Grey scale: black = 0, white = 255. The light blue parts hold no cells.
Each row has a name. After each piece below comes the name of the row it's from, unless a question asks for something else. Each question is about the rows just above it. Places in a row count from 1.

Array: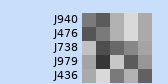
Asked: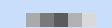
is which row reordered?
J940
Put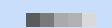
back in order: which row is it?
J940
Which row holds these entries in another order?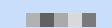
J436
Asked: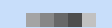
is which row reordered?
J738
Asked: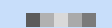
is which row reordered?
J940
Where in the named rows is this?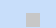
J979, 3

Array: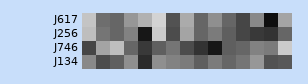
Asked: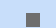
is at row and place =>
J617, 2
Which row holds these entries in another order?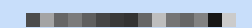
J256

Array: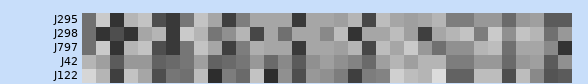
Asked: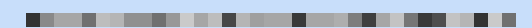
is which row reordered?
J797
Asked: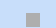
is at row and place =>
J797, 13

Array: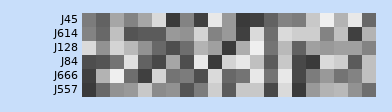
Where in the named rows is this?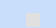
J84, 4
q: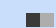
J128
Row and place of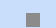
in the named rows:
J557, 6

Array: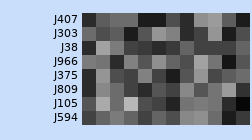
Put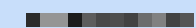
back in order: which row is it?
J375
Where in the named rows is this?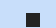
J105, 7
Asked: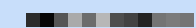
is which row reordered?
J105
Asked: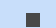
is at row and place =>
J375, 10
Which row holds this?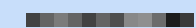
J594
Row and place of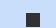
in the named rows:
J809, 12

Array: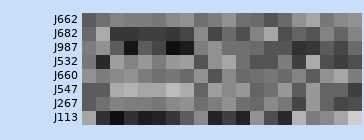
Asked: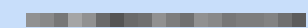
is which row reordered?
J662
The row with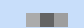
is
J547
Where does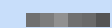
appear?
J662
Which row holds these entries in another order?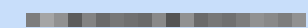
J660

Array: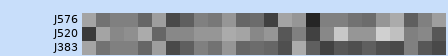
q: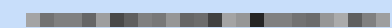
J576
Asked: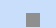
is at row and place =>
J520, 4
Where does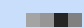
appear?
J576
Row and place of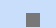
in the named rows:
J576, 10
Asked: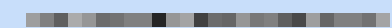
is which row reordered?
J576

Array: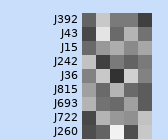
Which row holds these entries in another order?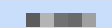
J693
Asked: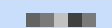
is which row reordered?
J242
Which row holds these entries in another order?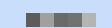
J693

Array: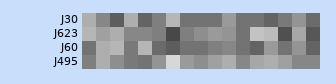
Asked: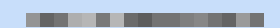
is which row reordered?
J60
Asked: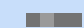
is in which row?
J30
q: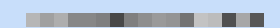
J623
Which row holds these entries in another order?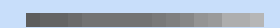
J30

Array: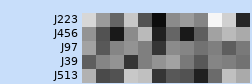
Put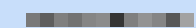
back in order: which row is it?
J97
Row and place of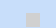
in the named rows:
J223, 11
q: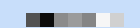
J223
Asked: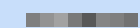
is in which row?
J39
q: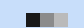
J456
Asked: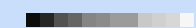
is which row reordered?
J223

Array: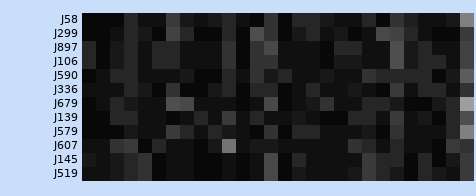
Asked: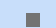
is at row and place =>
J607, 11
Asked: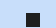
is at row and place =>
J58, 24

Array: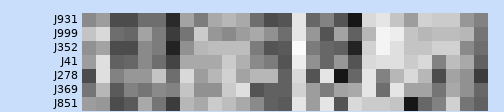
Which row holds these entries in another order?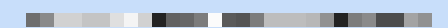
J352
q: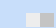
J999
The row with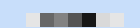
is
J931
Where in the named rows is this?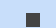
J41, 7
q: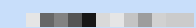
J931
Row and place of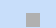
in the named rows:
J41, 12

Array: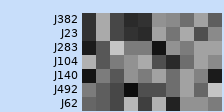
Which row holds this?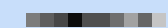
J492
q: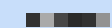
J382
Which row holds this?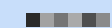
J23
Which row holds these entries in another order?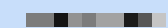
J283
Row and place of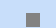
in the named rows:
J140, 9
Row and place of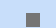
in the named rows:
J23, 7

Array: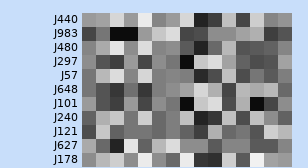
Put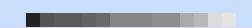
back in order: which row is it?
J480
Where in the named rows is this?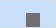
J648, 4
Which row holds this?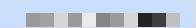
J440
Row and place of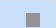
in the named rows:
J440, 15
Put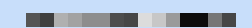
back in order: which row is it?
J983
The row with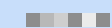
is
J178
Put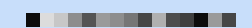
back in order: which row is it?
J101

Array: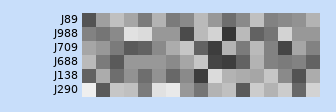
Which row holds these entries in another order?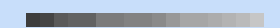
J709
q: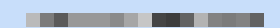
J688
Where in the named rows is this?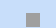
J89, 2
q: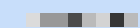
J988
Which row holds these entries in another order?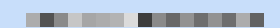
J138

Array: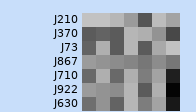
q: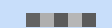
J73
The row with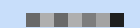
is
J710
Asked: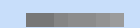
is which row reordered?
J867
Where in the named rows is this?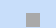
J73, 6

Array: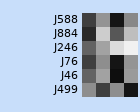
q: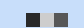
J884
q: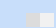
J246
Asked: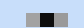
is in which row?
J46
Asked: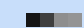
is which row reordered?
J76
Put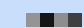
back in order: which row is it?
J76

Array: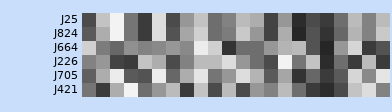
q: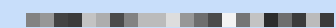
J226
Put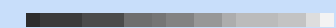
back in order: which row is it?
J421
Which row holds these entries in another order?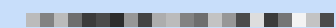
J25
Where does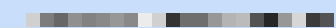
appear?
J664
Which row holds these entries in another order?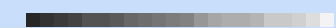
J824
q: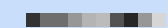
J664
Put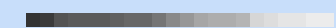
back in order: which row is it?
J705

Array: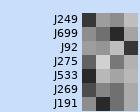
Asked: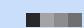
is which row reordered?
J699
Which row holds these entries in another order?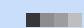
J249
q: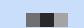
J699
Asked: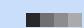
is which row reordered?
J191

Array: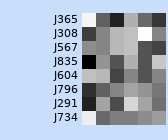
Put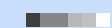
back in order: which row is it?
J308
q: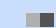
J835
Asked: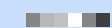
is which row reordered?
J308
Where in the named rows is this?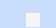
J365, 1
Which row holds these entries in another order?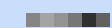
J796
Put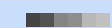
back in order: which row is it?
J567
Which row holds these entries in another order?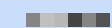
J604

